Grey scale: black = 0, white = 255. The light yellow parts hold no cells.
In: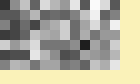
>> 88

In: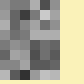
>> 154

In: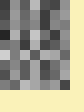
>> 70

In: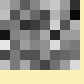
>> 190

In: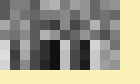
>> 91

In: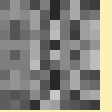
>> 138
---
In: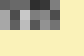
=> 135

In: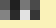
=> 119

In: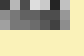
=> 77

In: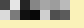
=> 157

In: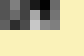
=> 34

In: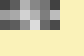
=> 126

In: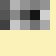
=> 20

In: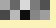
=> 123
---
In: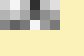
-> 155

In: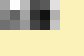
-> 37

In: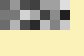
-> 131

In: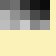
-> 135

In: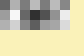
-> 166

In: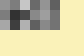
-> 137

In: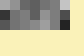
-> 125
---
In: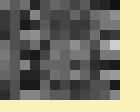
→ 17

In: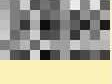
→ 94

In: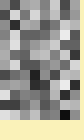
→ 163

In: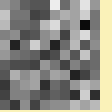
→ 151

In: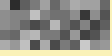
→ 104

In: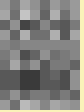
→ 154

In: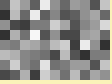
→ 196

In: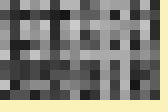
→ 42

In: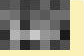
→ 89
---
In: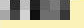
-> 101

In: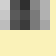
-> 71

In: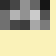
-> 146

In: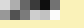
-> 58

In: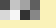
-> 196

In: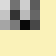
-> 51
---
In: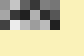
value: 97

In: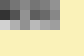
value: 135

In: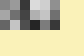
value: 56

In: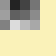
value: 67

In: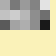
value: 154

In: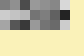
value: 76

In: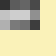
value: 101
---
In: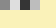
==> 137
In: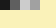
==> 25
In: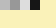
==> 187
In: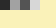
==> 42
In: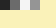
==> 37
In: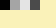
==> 2
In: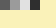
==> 92
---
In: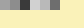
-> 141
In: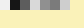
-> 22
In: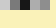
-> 122
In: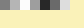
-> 181
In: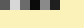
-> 215
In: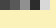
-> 89
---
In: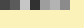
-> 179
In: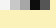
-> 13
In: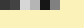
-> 22
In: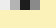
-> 29
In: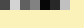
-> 40
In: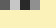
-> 41
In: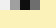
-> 14
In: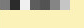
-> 133
